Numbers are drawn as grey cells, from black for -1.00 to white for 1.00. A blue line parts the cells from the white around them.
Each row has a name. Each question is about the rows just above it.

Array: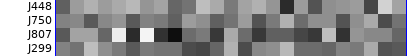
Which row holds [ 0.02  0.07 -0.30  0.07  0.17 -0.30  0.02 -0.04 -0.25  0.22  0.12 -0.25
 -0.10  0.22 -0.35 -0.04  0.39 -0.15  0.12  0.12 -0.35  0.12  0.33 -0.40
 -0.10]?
J750
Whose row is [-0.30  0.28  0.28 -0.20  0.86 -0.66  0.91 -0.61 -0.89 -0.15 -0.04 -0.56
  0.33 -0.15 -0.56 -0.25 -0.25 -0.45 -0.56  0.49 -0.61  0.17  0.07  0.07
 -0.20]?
J807

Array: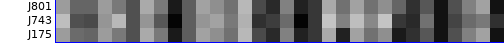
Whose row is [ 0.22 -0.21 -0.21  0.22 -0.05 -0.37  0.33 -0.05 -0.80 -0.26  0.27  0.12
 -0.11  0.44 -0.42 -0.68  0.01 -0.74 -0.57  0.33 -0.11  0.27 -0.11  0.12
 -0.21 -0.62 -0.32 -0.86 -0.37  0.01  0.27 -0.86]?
J801
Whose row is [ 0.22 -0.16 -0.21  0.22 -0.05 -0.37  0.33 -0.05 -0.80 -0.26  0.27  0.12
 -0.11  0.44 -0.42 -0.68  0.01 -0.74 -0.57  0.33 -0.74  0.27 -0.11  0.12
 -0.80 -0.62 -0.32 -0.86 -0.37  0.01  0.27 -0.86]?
J175

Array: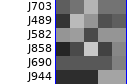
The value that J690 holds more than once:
[-0.31]
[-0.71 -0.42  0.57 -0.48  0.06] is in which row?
J858
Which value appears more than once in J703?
[-0.10]
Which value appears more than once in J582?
[0.17]
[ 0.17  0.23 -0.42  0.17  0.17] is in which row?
J582
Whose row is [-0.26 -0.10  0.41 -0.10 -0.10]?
J703

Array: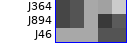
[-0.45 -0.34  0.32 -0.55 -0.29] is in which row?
J894
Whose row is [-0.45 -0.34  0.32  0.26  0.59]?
J364

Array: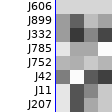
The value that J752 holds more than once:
[0.42]
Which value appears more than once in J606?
[0.68]
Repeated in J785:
[0.32]
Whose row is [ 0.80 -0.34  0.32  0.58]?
J207
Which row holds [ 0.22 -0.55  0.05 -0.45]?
J332
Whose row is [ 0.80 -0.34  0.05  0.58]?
J11
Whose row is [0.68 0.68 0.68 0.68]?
J606

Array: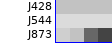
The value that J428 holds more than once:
[0.52]
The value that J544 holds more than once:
[0.72]
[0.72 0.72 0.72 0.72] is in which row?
J544
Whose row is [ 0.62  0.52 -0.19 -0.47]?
J873

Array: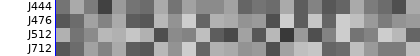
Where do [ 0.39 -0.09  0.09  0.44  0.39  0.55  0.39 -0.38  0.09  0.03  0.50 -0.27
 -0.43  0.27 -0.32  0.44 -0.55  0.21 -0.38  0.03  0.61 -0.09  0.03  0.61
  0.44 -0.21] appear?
J512
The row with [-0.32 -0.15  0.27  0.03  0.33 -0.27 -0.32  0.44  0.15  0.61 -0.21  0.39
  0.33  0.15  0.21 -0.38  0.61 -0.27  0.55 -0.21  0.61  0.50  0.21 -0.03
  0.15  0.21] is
J476
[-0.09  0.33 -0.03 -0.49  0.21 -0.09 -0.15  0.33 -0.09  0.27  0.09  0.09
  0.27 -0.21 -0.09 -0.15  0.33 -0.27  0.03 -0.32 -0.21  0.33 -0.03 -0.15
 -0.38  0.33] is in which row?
J444

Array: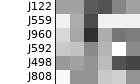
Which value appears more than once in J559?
[0.89]
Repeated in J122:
[0.26]
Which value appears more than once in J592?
[0.09]
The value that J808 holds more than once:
[0.15]

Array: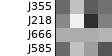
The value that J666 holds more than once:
[0.35]
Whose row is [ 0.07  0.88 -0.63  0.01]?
J218

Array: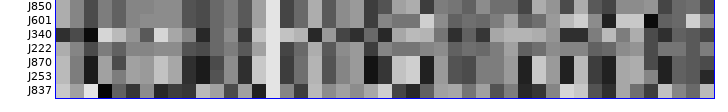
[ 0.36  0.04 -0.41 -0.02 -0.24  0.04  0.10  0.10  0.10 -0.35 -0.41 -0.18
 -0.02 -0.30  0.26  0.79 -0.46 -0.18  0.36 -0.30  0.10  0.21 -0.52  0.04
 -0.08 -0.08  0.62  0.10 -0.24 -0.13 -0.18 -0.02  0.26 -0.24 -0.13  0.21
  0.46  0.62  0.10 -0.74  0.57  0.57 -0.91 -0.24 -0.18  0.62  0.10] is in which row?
J601
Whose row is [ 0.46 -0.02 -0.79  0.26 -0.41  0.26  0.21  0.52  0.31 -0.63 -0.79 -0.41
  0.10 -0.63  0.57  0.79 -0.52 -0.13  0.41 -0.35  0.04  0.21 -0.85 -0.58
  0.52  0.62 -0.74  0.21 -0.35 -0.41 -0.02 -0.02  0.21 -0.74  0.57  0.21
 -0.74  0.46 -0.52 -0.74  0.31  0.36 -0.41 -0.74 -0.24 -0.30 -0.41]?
J870

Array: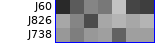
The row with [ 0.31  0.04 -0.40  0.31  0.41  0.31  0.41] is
J826
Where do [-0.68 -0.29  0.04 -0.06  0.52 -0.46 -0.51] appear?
J60
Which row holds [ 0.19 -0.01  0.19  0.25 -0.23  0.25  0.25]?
J738

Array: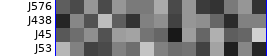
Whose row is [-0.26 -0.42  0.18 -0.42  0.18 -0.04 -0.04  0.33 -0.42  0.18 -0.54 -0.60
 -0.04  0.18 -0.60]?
J576
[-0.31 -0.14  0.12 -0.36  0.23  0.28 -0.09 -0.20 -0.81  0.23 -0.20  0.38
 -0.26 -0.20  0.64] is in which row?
J45

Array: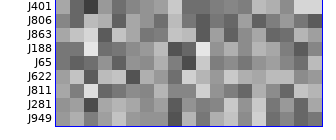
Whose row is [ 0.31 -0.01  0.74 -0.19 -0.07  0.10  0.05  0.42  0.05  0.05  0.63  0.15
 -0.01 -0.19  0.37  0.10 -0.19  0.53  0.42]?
J811
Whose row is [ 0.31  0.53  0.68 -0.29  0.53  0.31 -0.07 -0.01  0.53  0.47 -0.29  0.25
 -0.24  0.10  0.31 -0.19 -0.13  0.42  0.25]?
J863

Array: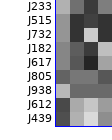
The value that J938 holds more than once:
[-0.17]
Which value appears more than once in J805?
[-0.07]

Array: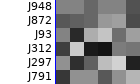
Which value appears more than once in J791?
[0.14]
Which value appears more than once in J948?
[0.03]
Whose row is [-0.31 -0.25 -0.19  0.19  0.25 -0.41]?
J872

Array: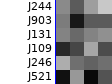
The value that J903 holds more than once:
[-0.29]
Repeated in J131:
[0.03]
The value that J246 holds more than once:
[-0.13]

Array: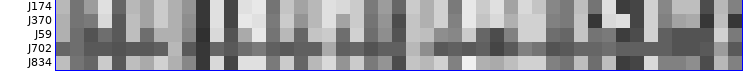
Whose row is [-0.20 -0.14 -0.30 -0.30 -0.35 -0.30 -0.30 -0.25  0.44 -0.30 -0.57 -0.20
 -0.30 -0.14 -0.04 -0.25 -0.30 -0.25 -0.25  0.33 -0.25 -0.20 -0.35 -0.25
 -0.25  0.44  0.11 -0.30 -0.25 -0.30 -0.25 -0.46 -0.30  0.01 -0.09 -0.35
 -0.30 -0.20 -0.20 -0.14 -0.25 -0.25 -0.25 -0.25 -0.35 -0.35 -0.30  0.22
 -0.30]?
J702
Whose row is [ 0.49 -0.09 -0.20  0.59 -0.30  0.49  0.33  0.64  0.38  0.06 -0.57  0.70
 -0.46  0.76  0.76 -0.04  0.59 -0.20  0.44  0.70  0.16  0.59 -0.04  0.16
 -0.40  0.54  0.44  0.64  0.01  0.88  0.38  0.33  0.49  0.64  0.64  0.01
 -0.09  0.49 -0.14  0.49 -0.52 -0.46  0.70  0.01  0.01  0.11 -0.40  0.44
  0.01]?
J834

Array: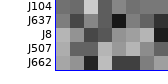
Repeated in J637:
[-0.01]
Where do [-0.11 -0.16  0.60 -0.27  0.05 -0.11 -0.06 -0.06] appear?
J104
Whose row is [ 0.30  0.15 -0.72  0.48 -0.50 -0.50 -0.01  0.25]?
J662
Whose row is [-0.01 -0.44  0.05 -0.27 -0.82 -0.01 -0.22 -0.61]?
J637
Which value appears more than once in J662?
[-0.50]

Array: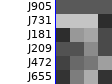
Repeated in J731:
[0.54]
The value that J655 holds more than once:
[-0.60]
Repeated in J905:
[-0.30]

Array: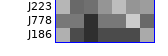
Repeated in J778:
[-0.06]
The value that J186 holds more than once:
[-0.41]
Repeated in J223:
[0.17]

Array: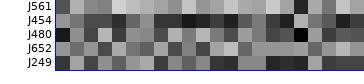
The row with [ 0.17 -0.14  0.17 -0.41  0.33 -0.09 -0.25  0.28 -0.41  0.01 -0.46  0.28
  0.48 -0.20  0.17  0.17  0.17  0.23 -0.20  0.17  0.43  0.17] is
J652
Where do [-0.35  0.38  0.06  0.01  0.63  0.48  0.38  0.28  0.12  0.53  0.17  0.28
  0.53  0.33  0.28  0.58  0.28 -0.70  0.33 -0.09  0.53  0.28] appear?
J561
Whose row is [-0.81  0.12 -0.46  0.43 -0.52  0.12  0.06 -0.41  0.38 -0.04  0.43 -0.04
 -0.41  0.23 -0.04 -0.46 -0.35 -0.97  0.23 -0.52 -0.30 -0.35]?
J480
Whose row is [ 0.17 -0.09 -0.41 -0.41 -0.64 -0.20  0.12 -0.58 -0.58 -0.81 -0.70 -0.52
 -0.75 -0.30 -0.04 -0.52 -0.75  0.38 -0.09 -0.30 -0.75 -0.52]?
J454

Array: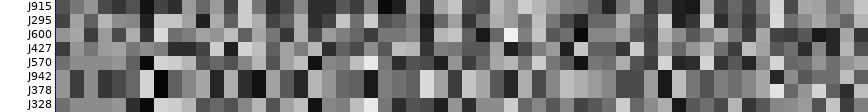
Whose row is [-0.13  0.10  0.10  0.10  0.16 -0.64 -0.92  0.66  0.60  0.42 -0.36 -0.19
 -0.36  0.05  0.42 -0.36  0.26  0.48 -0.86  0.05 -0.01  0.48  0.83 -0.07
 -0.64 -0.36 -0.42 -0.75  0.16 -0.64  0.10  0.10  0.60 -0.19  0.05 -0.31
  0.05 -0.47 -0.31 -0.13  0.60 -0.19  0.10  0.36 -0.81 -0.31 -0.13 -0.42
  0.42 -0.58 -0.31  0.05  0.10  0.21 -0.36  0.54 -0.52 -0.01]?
J328
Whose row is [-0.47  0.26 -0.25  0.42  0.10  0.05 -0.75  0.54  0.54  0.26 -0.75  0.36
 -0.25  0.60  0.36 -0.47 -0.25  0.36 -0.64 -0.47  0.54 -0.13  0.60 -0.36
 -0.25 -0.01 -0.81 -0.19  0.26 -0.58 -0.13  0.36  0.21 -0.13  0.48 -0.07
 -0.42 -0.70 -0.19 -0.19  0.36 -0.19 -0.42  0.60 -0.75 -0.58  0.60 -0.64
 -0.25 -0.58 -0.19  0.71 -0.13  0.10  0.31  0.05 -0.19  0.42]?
J295

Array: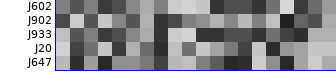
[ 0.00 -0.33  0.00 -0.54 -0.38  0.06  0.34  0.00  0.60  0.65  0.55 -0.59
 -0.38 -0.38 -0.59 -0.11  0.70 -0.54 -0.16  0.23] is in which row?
J602
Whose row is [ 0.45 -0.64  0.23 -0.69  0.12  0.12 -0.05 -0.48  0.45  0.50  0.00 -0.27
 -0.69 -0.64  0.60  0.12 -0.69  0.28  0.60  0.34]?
J647
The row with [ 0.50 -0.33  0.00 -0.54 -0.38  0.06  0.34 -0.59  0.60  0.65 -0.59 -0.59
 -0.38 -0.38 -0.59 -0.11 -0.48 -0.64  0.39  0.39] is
J933

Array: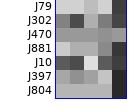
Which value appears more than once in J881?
[0.37]
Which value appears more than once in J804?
[0.42]
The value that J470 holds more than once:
[0.20]
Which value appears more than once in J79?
[0.64]
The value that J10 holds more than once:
[-0.29]
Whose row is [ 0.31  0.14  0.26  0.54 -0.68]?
J397

